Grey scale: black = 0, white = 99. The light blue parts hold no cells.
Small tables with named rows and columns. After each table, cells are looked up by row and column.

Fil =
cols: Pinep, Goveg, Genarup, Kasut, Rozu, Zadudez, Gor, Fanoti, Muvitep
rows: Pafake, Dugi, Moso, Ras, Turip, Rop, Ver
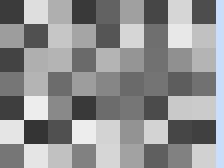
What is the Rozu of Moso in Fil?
70
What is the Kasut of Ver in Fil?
50
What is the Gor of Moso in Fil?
44
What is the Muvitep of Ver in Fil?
81
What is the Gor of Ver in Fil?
37
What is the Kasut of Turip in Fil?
22
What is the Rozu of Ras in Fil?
52
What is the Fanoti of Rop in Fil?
27
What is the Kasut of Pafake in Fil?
22
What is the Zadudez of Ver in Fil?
63
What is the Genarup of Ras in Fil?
42
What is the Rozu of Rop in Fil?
82
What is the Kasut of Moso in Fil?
41
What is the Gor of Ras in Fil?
45
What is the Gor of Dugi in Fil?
43
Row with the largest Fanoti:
Dugi

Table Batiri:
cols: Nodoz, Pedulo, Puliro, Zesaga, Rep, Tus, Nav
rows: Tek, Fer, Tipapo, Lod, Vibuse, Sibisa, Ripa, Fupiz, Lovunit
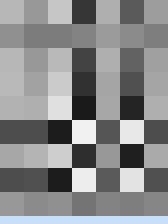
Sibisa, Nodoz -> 30
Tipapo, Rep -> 68
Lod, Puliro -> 79
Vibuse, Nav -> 68
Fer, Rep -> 60
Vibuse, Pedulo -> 68
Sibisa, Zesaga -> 93
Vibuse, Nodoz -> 69

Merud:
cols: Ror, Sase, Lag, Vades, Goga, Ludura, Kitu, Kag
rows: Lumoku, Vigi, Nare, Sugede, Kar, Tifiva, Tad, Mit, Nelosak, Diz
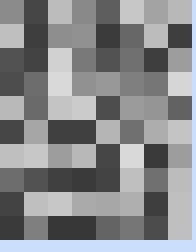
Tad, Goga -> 27
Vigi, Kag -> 24
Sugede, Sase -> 42
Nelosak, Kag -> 74
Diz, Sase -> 49
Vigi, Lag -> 55
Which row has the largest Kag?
Sugede

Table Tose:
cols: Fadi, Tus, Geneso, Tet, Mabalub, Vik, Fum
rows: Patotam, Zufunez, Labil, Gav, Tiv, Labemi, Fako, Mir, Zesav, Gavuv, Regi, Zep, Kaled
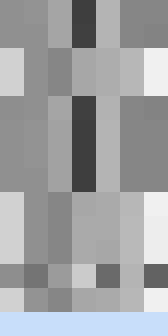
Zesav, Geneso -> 52
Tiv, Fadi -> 55
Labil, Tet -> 65
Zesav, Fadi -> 81
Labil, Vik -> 71
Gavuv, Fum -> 92
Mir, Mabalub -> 70
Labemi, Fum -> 52
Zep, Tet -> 79
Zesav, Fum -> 93
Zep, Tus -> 45
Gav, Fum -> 93
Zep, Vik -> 70
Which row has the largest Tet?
Zep

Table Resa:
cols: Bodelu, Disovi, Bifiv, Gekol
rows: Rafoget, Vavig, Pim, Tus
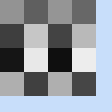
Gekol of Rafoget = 40
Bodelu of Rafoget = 57
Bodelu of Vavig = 24
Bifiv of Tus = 68
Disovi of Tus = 25
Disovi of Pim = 90
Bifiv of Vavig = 26
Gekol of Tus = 27
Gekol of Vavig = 72
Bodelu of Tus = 68
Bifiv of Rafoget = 58
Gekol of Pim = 92
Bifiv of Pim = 6
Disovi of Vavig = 77
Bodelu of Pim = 8
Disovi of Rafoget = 37
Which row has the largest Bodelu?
Tus

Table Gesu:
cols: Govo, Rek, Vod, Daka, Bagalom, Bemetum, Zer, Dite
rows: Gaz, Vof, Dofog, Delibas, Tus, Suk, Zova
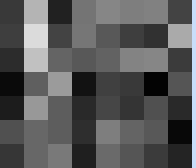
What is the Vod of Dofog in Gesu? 39
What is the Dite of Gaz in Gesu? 26
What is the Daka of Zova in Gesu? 12
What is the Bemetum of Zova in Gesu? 33
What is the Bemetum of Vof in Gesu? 24
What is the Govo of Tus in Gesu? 11
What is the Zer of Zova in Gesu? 23
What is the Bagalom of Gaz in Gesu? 52
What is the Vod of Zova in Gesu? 47
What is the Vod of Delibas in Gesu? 60
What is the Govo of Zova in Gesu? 21
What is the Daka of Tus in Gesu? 16
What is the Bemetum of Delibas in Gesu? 22
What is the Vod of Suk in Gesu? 36
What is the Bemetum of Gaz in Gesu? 49
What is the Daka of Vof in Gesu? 46
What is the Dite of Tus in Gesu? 16
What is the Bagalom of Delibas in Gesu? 25
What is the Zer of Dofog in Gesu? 52
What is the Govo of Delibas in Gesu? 4
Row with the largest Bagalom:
Gaz

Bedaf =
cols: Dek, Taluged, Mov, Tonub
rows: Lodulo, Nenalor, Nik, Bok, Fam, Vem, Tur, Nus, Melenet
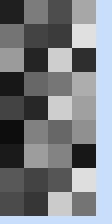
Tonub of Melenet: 45
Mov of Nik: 80
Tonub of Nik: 18
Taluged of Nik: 14
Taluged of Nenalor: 26
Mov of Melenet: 79
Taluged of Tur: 61
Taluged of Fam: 15
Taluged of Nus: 26
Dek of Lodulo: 12
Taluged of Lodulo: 48
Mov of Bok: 46
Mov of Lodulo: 30
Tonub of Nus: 86

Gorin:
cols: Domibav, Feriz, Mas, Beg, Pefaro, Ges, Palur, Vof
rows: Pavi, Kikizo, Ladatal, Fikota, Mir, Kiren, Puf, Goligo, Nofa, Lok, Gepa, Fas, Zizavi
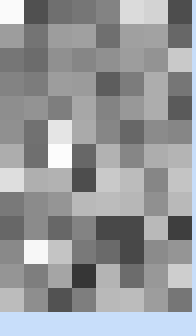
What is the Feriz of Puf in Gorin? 43
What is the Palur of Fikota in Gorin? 67
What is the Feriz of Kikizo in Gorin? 45
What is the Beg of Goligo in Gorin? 30
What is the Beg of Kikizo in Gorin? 62
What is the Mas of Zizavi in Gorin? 32
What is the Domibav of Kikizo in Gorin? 61
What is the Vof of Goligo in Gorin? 76
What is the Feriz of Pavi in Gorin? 31
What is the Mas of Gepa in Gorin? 76
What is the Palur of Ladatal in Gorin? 57
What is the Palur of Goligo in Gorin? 52
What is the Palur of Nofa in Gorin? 56
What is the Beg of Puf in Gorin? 40
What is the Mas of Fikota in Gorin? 61
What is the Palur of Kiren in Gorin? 54
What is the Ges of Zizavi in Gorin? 73
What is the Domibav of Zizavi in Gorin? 73
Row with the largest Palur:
Pavi

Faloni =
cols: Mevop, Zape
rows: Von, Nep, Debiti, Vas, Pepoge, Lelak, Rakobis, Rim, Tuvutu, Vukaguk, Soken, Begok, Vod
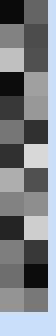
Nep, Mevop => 50
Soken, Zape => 22
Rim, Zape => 31
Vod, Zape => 47
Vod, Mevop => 57
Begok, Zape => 5
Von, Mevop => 4
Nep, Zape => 30
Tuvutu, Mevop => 50
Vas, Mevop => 5
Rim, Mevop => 67
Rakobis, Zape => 84
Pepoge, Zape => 59
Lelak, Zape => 19
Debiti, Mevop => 74
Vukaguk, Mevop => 14
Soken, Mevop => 49
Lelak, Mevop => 46
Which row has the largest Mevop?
Debiti

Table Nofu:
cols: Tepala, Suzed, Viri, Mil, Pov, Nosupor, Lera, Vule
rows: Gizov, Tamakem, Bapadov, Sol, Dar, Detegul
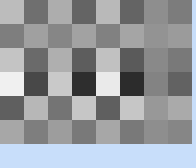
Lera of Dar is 59
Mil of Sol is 18
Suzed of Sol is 28
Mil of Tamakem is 63
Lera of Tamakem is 57
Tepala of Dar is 37
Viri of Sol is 78
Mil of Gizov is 39
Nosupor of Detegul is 47
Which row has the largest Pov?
Sol

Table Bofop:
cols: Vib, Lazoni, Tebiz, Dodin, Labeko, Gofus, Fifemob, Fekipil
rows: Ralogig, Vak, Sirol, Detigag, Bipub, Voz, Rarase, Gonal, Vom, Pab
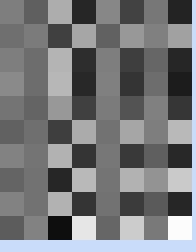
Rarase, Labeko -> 46
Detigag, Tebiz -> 71
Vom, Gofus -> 23
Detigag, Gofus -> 20
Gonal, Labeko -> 45
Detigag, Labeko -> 50
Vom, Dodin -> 20
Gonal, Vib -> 39
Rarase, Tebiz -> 69
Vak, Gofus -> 59
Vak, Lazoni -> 48
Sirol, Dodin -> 18
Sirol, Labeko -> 49
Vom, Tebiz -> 69
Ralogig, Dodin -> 15

